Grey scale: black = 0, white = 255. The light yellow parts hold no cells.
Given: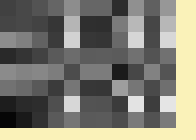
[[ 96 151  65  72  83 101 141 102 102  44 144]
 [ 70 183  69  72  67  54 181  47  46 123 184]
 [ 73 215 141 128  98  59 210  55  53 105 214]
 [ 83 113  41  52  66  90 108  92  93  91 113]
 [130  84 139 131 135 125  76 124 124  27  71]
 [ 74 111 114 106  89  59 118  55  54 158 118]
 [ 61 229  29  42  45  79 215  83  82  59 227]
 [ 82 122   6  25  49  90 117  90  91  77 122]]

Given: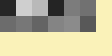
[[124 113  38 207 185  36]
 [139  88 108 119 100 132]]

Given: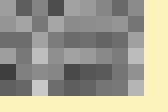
[[105 139 158  93 133  78 161 153 135]
 [149 117 150 164 120 166 139 140 142]
 [108 159 108 108 163 124 106 110 101]
 [124 188 157 120 190 142 163 153 136]
 [118 146  62 128 139 134  73  85  90]
 [119 181  97 102 201 108  95 101 118]]

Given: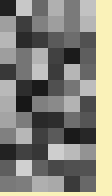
[[122 194  33 200 105 176]
 [122 182 159  61 129 158]
 [109  81 183  42  59  90]
 [ 27  94 158 117 179  65]
 [182 102  56 117 196  59]
 [118 189 185  45  26  80]
 [179  73 173  23 128 138]
 [110  85 164 124  41  45]
 [ 26  39 128 183  64  90]
 [186 147  34  65  54 206]
 [ 80  82  94 208  97  72]
 [ 58 104 121 125 175 169]]

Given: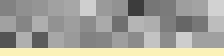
[[163 211 130 144 149 161 166 207 155 145  60 118 122 157]
 [120 190 161 134 173 146 158 141 170 112 180 173 124 101]
 [160 160  85 176  91 167 154 130 133 158 138 194 140 205]]

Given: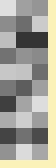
[[160 149 223]
 [109 203 140]
 [ 52  52 190]
 [146 138 114]
 [195 110 199]
 [ 93 159 120]
 [164 221  63]
 [206 157 171]
 [113  75  68]
 [219 167 146]]

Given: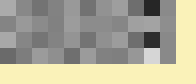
[[ 38 138 171 136 115 130 153 114 146 158 110]
 [163 142 132 153 139 129 156 140 140 134 160]
 [ 45 137 168 134 117 131 148 116 144 156 110]
 [214 137 106 125 155 143 111 155 129 127 151]]
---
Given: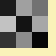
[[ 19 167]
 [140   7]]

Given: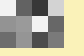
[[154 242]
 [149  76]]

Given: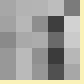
[[183 142]
 [169 172]]

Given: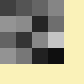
[[139  37]
 [ 52 135]]

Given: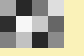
[[247 201]
 [194  40]]

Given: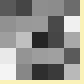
[[153 154]
 [192  37]]
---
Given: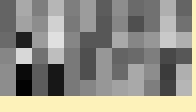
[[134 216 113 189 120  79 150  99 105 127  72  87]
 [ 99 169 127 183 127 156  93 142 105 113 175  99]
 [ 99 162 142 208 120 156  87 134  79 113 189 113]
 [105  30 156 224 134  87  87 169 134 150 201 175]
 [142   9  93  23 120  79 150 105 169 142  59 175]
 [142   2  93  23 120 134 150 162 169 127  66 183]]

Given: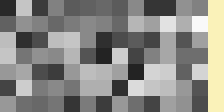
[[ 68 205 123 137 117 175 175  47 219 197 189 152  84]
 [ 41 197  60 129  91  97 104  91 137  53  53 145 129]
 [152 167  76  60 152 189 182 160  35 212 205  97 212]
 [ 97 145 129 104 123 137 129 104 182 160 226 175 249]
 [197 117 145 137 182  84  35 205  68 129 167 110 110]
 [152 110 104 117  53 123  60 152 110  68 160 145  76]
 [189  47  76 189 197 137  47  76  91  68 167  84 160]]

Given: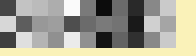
[[ 63 223 180 144 235 144  19  99  48 136 202]
 [ 70 195 187 173 250 122  12 107  41 136 202]
 [215  93 152 158  78 107 122 115  25 208 165]]

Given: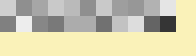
[[128 237 135 121 172 172 113 194 221 100  53]
 [207 143 166 201 186 143 201 158 151 178 229]]

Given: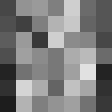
[[ 49 213 172 100 193 166  49]
 [ 29 179 127 147 160 114  56]
 [ 79 160 139 120 172 186 107]
 [ 93 154  56 207 139 133  71]
 [ 71 147 154 127 207 107  85]
 [ 35 114 133 120 160 225  35]
 [ 79  64 127 179 200 100  85]]

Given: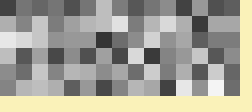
[[231 217 198 146 152 152  52 109 140 210 146 167  94 124 124]
 [132 182 190 175  94 152  72 132 182 167  66 231 146 244 109]
 [175 132 198 124 160 182 190 225 124 182 217 175  58 167 167]
 [ 66 117 102 117  80 117 190 124  87 117 140  66 152  80  94]
 [140 109 198 132 182 175 140 167 109 204 124 175  87 204 102]
 [190  87 160  72 140  80 160  72 217  58 132 152 198  87 140]]

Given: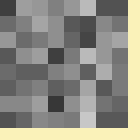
[[ 63 158 151 128 151 186  82  82]
 [ 88 143 158  63 122 186 151 115]
 [136 136 158  55 143 180 115 101]
 [107 128 165 143  88  76 136 115]
 [ 95 115 128  95 107 165  88 122]
 [151 107 122 143 101  69 151 165]
 [ 82 101 136 128 122 199  88  88]
 [107  95  95 128 143  95 173 122]]
